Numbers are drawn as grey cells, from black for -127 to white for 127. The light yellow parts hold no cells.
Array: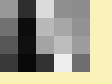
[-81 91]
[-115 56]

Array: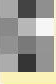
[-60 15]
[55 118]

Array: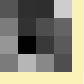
[-80 -81]
[-77 -49]

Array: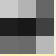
[51 -25]
[-103 -63]

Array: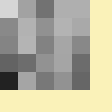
[34 -13]
[50 17]

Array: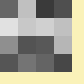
[64 -69]
[72 80]
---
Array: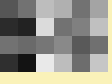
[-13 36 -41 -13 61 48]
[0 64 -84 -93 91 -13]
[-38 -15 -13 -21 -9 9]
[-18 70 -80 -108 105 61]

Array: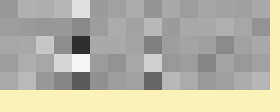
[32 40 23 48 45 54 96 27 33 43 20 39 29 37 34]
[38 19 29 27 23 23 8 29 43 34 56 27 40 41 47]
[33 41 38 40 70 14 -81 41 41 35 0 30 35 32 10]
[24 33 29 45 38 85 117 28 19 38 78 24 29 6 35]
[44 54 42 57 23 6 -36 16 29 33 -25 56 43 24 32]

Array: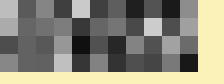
[-101 13 61 -37 5 -64 74 -63 -33 -96 -44]
[-49 32 43 -25 -14 -2 -71 -25 -10 -54 76]
[34 -20 -50 -29 -39 23 -111 -46 -88 3 -46]
[-6 -103 7 -29 -30 64 -73 2 -76 -48 -58]

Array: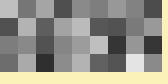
[2 -51 63 -9 37 -48 10 -1 24]
[-5 25 -46 51 -33 35 59 -40 -45]
[22 -73 -2 9 -45 5 28 63 -74]
[100 10 -18 42 -80 12 51 -30 -43]

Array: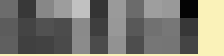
[25 -123 -19 -71 7 29 65 -75 26 -20 30]
[-8 -72 -35 -59 -46 -51 10 -65 24 -39 -14]
[-10 -59 -32 -63 -61 -53 11 -52 18 -50 -9]

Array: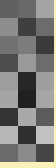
[-22 36 -30]
[-64 -19 13]
[-3 -69 -14]
[25 -19 -51]
[-88 30 29]
[-95 38 37]
[41 -36 -76]
[-80 65 55]
[11 -58 -21]

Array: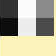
[123 10 -78]
[109 -52 -114]

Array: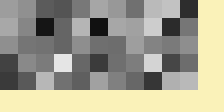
[66 -82 29 16 -36 -43 -7 38 24 -15 58]
[-84 -9 40 6 -106 -26 53 -110 39 33 77]
[-5 14 15 -10 -13 -26 14 -16 -18 30 3]
[-57 -18 -61 9 -4 101 -24 -68 -16 -2 84]
[48 57 -69 -38 55 -14 -32 33 0 -24 -73]
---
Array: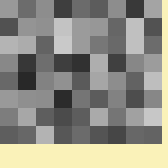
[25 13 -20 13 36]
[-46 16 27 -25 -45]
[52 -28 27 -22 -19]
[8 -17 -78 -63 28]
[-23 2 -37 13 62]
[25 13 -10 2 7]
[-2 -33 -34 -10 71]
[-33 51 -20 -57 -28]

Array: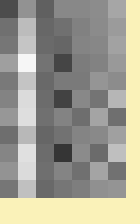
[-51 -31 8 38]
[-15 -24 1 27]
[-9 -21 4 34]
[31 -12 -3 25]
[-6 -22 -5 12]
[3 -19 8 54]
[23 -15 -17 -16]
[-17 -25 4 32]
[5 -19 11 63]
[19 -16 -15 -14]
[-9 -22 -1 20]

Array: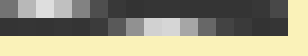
[-12 94 2 -71 -74 -75 -75 -72]
[-75 -75 -75 -38 81 38 -60 -76]

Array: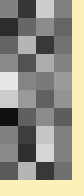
[1 77]
[-83 11]
[-27 -71]
[10 44]
[103 -5]
[75 -30]
[-111 11]
[1 69]
[10 85]
[-37 -71]

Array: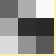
[-24 121]
[40 -86]
[91 -40]

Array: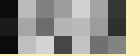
[-116 1 80 -73]
[-100 -18 58 -80]
[-116 83 67 3]

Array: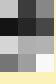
[69 7]
[-107 -56]
[85 50]
[-10 120]

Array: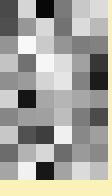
[-53 -119 72]
[-48 88 91]
[20 74 -2]
[67 118 33]
[15 84 2]
[81 39 39]
[6 32 -3]
[71 -65 8]
[-19 87 26]
[37 -104 91]

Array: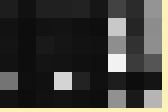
[-98 -95 -93 -61 20]
[-109 -109 -111 72 12]
[-107 -102 -109 14 14]
[-109 -107 -111 114 -42]
[-11 -111 -93 -98 -107]
[-109 -110 -111 17 53]
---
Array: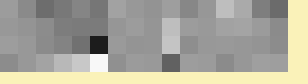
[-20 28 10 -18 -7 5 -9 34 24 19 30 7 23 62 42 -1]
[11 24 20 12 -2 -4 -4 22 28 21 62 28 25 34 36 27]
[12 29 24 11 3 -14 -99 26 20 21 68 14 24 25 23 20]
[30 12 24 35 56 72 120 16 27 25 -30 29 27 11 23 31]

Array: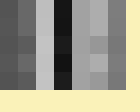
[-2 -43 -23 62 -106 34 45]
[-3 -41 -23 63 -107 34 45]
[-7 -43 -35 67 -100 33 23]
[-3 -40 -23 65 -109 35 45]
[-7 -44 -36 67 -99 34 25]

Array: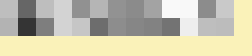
[73 62 -25 62 83 17 53 18 11 35 121 120 12]
[60 51 -75 -1 83 70 -18 13 6 2 -12 110 62]

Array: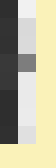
[113 -80]
[89 -76]
[90 -77]
[-2 -70]
[106 -71]
[106 -81]
[107 -81]
[96 -79]

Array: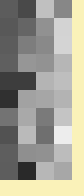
[7 -35 -54 64]
[83 -39 -26 17]
[84 -35 -2 9]
[54 -32 22 18]
[62 -66 -66 52]
[51 -79 34 38]
[68 -12 41 -5]
[109 -45 58 -16]
[60 -33 15 17]
[39 -34 -86 55]

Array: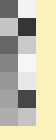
[114 -28]
[-74 69]
[74 -25]
[118 4]
[104 23]
[-57 34]
[68 45]

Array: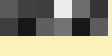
[-75 -37 -62 -65 108 -19]
[-35 -65 -104 -32 -12 -103]
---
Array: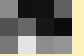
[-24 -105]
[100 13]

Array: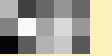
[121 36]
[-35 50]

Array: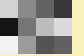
[-10 61]
[27 -43]

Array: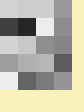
[-89 109]
[73 14]

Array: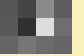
[-79 93]
[-9 -20]

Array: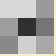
[-80 -10]
[80 40]

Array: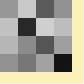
[-87 79]
[11 -42]

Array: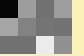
[2 -11]
[-14 107]

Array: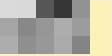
[8 22]
[15 24]
